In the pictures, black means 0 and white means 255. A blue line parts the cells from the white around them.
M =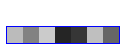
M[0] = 187
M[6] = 102

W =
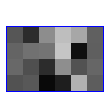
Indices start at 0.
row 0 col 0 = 86
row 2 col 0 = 104
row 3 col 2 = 9
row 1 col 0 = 100
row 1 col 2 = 116
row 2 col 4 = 82
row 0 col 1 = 44
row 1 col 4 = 15

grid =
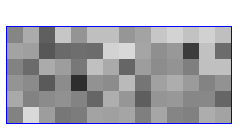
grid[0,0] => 133
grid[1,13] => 108
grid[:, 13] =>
[191, 108, 192, 146, 102, 163]
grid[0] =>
[133, 171, 95, 198, 148, 191, 191, 150, 163, 198, 211, 194, 209, 191]
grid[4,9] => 149
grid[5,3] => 119
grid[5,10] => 133
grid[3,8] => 117
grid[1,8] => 165
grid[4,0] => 169
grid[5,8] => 127
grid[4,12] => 136
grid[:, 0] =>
[133, 163, 130, 148, 169, 130]
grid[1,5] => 108
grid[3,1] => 139
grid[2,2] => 171
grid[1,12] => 193
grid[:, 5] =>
[191, 108, 192, 146, 102, 163]
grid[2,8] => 157
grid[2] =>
[130, 107, 171, 157, 120, 192, 170, 102, 157, 140, 147, 127, 192, 192]
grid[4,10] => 152
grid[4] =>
[169, 130, 139, 145, 131, 102, 174, 150, 94, 149, 152, 135, 136, 102]

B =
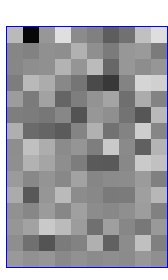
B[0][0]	186
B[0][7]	113
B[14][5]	139
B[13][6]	97
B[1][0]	134
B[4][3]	101
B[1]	[134, 130, 144, 142, 177, 143, 123, 151, 154, 123]
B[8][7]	136
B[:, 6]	[93, 123, 103, 56, 164, 143, 114, 201, 89, 139, 122, 136, 159, 97, 142]
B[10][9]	183
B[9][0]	155
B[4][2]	162
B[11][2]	155
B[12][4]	156
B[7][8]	96
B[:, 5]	[128, 143, 187, 74, 147, 151, 177, 126, 90, 134, 136, 140, 112, 176, 139]
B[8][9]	193
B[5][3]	135
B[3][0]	125
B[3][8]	213
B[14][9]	143
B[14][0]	153
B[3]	[125, 185, 172, 136, 117, 74, 56, 131, 213, 208]
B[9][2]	148
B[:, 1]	[7, 130, 142, 185, 123, 124, 107, 192, 178, 136, 88, 135, 162, 112, 145]
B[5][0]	126
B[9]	[155, 136, 148, 136, 162, 134, 139, 140, 155, 128]
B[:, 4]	[139, 177, 149, 117, 126, 83, 132, 149, 125, 162, 140, 160, 156, 130, 145]
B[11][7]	143
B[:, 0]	[186, 134, 135, 125, 156, 126, 175, 142, 143, 155, 171, 145, 150, 142, 153]
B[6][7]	131
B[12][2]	201
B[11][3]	135

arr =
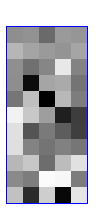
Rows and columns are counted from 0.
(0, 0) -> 142
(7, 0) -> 223
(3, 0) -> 142
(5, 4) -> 61
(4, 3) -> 184
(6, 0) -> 224
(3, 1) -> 12
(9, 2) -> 251
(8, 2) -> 109
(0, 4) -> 150
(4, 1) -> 191
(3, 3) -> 170
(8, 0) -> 183
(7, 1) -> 131
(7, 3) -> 129
